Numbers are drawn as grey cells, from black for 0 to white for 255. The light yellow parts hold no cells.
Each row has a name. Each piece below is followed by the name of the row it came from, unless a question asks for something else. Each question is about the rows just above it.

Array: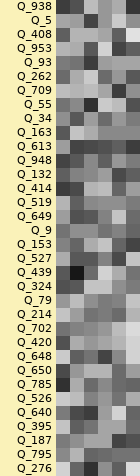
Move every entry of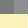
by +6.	[129, 149]
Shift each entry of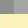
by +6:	[149, 171]

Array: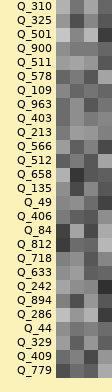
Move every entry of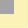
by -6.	[158]
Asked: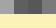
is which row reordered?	Q_512
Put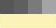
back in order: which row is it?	Q_512
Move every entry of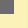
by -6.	[102]
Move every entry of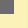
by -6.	[102]
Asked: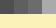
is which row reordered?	Q_779
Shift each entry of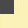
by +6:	[79]

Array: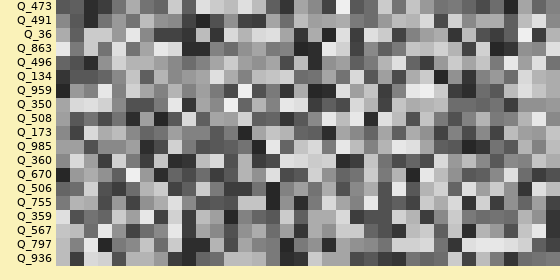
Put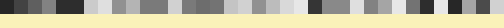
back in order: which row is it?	Q_797
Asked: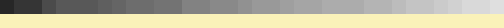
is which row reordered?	Q_134
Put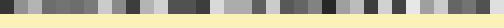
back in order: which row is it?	Q_359
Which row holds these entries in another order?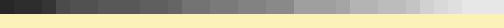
Q_508

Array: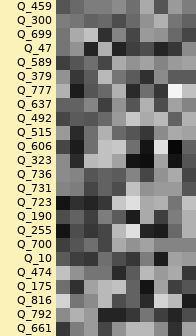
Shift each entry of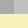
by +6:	[176, 199]
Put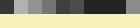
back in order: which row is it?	Q_47
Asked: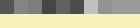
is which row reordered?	Q_731

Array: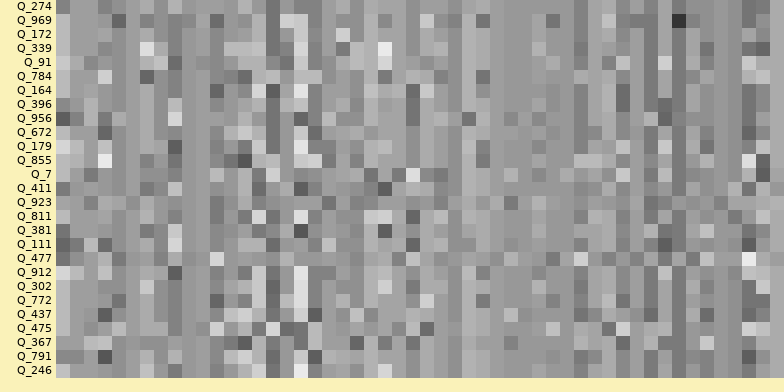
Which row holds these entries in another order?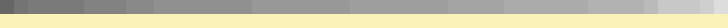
Q_302
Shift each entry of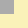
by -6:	[165]
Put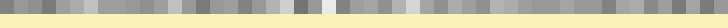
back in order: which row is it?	Q_246
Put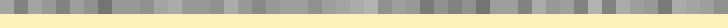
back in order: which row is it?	Q_274

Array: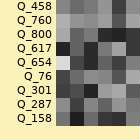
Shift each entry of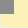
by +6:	[146]
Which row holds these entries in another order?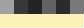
Q_617
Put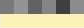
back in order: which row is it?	Q_287
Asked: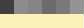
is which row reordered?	Q_458

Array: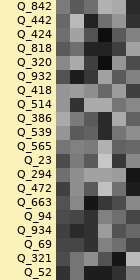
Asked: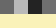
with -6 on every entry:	[98, 179, 29, 105]
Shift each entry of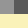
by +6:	[155, 96]

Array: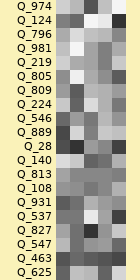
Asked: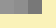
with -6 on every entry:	[142, 136, 114]
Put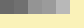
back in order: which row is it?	Q_547
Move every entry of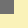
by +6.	[118]
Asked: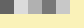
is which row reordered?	Q_224

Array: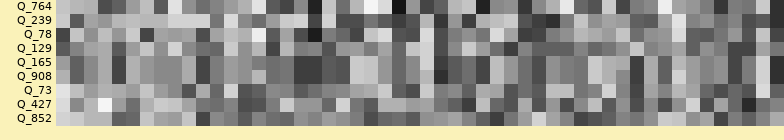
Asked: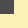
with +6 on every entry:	[83]
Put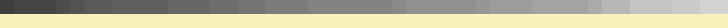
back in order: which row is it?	Q_852

